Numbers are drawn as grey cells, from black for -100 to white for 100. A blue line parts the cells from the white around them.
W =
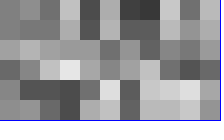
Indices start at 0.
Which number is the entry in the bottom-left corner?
11
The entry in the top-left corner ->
0
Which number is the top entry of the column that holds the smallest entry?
-56
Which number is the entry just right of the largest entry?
31
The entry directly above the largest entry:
21
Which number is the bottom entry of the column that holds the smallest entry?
46
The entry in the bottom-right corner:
16
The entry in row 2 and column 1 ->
41
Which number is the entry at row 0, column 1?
11
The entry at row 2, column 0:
26
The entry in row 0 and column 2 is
-12
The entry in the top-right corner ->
46
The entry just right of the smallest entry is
57
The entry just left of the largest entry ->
51
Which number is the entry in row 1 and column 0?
0

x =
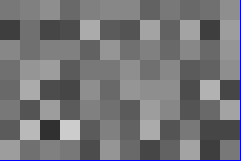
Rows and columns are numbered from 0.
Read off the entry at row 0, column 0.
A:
-6
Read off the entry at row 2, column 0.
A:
6
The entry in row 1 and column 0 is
-51
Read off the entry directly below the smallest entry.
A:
0
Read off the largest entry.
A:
60
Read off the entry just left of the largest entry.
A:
-62
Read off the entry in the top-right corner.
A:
11
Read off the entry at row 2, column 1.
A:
-12
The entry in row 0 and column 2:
11
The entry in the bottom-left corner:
23
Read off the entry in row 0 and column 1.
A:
0
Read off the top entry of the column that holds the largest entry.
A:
-18
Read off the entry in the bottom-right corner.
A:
-6
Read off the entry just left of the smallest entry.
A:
45

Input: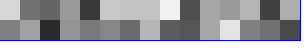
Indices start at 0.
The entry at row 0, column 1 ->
-11
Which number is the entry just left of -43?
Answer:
-11
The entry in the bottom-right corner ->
-43
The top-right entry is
36
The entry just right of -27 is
-33
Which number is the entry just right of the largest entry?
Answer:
-38
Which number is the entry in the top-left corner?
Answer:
69
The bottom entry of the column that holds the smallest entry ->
-67
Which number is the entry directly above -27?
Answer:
89
